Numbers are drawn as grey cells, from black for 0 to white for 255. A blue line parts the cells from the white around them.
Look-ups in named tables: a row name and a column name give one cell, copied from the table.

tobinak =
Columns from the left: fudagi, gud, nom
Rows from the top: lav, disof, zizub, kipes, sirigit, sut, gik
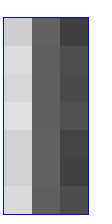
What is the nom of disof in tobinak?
78
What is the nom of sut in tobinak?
65
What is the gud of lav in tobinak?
99
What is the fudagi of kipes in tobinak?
223
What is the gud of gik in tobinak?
96
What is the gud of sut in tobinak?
99
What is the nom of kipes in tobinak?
81
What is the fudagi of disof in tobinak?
220
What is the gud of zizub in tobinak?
97
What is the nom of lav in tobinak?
63
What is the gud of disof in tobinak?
96
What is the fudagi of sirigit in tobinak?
211
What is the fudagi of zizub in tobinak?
215
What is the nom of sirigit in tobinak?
68
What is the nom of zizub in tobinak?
75
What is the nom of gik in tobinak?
77
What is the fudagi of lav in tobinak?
206
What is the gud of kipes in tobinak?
96
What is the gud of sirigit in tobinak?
98

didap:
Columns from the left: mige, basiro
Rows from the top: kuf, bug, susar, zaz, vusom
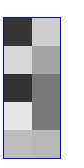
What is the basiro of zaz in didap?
121
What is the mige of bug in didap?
215
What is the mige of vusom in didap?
189
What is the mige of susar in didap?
51
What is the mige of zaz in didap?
230
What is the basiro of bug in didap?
164
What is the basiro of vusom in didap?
183
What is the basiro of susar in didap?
122
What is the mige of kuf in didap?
53
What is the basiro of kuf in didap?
206
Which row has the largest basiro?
kuf

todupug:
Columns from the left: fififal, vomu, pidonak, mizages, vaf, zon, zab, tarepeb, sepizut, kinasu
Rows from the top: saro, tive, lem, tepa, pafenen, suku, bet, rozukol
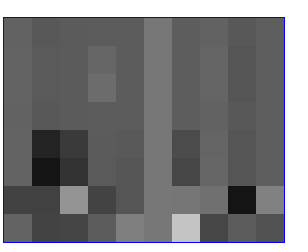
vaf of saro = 92
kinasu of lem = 94
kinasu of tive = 94
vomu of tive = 90
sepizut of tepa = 88
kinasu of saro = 94

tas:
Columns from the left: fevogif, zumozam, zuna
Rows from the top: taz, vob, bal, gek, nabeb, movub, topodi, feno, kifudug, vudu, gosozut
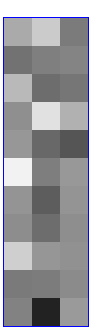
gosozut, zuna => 154
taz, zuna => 123
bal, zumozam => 109
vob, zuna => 132
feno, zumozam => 109
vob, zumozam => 127
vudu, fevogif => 122
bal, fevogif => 185
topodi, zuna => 148
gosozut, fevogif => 130
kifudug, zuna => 145
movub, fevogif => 242
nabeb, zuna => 85
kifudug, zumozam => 150
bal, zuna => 118
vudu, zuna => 139
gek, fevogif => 143
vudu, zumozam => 124
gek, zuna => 177

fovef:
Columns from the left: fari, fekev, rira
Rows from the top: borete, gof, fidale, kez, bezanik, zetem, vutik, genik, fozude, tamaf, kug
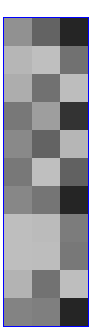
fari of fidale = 173
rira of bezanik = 182
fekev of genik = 187
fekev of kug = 127
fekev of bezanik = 99
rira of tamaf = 190
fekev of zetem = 191
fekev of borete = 99
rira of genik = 124
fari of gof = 182
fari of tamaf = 179
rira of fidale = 189
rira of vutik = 37
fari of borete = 145
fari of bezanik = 137
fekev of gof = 191
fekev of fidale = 113
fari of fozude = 190

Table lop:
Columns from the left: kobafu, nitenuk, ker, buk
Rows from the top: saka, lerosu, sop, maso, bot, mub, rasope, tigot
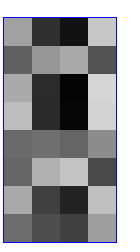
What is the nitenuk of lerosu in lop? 150
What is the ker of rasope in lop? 35
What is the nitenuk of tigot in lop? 78
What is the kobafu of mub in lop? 101
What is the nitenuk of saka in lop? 48
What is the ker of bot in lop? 101
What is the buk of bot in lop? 140
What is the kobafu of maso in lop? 189
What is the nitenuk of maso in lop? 42

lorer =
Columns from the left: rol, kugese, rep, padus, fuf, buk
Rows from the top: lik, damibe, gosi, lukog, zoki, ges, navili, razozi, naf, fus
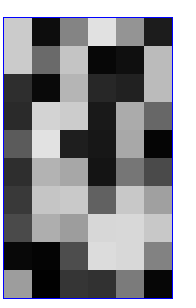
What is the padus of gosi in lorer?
39
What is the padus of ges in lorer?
20
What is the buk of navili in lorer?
160
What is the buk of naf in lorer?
130
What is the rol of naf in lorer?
8
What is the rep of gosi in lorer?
181
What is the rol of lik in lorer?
203
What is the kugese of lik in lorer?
13
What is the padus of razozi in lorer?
215
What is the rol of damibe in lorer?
203

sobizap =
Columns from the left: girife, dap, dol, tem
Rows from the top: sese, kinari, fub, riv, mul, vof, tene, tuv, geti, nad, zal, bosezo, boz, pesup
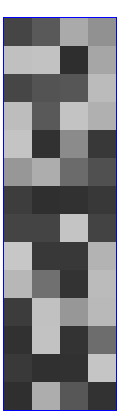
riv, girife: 189
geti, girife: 199
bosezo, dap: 194
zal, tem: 185
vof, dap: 173
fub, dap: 83
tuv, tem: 67
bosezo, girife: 49
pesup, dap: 173
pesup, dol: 87
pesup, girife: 47
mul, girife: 196
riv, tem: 176
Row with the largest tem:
boz

